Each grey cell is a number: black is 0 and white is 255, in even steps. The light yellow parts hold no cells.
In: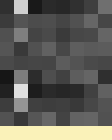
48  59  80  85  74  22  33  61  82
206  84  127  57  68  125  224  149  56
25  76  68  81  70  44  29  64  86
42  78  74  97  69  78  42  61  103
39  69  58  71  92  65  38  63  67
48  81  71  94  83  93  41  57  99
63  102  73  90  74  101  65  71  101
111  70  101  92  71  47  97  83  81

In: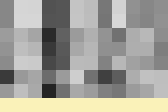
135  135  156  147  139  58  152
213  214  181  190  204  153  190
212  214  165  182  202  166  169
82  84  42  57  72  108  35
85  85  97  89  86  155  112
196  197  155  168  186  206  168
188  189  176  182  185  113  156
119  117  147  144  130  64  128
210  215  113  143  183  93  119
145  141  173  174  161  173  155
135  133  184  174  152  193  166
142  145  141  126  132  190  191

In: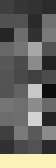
63  81  37  103  88  84  83  117  108  63  49
54  82  109  116  75  73  98  111  110  121  74
50  42  49  167  139  64  199  140  211  89  82
43  111  121  83  33  76  13  105  36  139  42

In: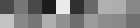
74  194
119  136
73  119
28  175
234  145
48  110
105  155
176  141
173  137
136  111

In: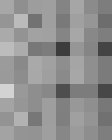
167  149  170  188  155  154  211  164  147  163
143  187  147  172  137  141  153  150  178  148
157  114  162  120  169  168  142  142  119  147
159  159  161  124  161  159  136  158  158  159
132  121  133  60  142  138  78  128  127  135
166  160  167  150  165  167  124  152  160  155
139  150  136  133  143  143  124  143  148  142
125  109  126  68  123  123  71  120  113  126

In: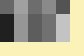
103  32  32
160  150  150
109  93  93
138  113  113
83  195  195

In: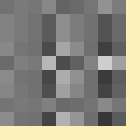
114  130  130  136  107  138  134  116  140
122  122  122  117  127  116  119  121  115
118  114  114  113  121  113  113  118  113
135  91  91  75  183  71  78  128  68
100  142  142  166  76  172  160  106  177
106  124  124  139  96  144  134  109  149
117  113  113  111  130  111  112  116  110
146  83  83  63  206  59  68  137  55
123  105  105  95  160  93  98  118  91

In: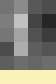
116  125  118  76  94
139  193  164  173  109
88  68  81  94  102
77  38  60  84  109
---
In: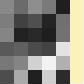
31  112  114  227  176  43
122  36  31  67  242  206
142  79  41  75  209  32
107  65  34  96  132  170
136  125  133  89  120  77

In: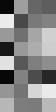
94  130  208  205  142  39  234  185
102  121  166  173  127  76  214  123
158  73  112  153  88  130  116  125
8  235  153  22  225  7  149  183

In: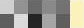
114  94
137  165
105  37
146  218
208  94

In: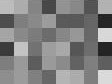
178  37  216  37  94  218
84  102  104  109  127  126
136  89  151  86  98  171
146  90  135  168  139  180
72  155  108  158  154  103
132  137  124  114  93  128
172  126  137  195  154  155
188  78  165  59  126  142

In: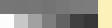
124  55
123  64
119  98
115  125
118  161
117  199
118  252

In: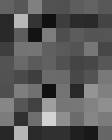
88  68  85  71  87  120  128  143  123  102
99  42  84  119  71  83  148  130  134  24
93  43  92  84  68  72  40  119  107  31
80  61  78  90  81  106  115  118  143  48
82  16  125  96  97  107  16  158  210  48
128  52  19  117  90  62  113  65  110  42
87  184  93  116  105  74  126  86  48  182
99  40  41  62  83  82  79  134  124  39

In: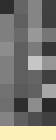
64  63  118  54  150  64  167  41  64
133  133  152  123  198  101  97  140  78
101  95  106  95  95  95  90  46  95
45  127  127  141  127  127  114  110  132

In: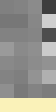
61  207  77  203  146  176  124
139  135  133  143  140  147  131
131  119  130  138  133  127  121
128  119  130  154  137  131  143
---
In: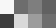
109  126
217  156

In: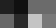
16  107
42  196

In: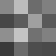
188  108
92  160

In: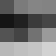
123  133
32  59

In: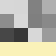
214  129
216  127

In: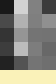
210  129
177  127

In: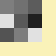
113  92
89  31
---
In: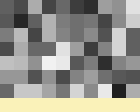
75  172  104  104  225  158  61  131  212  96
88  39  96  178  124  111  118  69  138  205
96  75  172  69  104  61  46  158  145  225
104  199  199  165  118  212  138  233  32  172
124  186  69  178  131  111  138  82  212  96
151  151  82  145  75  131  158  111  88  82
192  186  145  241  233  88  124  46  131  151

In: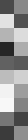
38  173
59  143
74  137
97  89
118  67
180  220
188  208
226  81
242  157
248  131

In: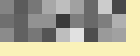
111  97  146  146  58  126  105  126  176
132  91  119  168  190  161  105  204  72
139  97  119  84  190  225  78  154  161

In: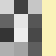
52  237  72
100  229  86
176  164  94
213  64  198

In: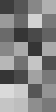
53  73  162  121
61  86  135  176
106  53  73  99
135  170  53  170
154  106  211  121
183  114  197  80
197  190  142  121
218  204  86  148

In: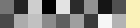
73  172  193  139  95  159  58  246  179
118  35  206  1  227  43  146  21  80

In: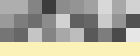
117  103  197  132  168  189  89  125  74  230
154  125  110  140  210  96  103  203  148  81
174  174  132  60  140  148  161  216  168  210

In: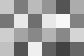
118  232  111  232  247  130
193  84  239  97  65  103
200  124  187  148  84  172
206  164  136  179  136  213

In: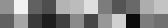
97  166  58  30  64  138  70  152  208  12  124  112
146  242  97  78  180  188  222  124  84  105  173  195
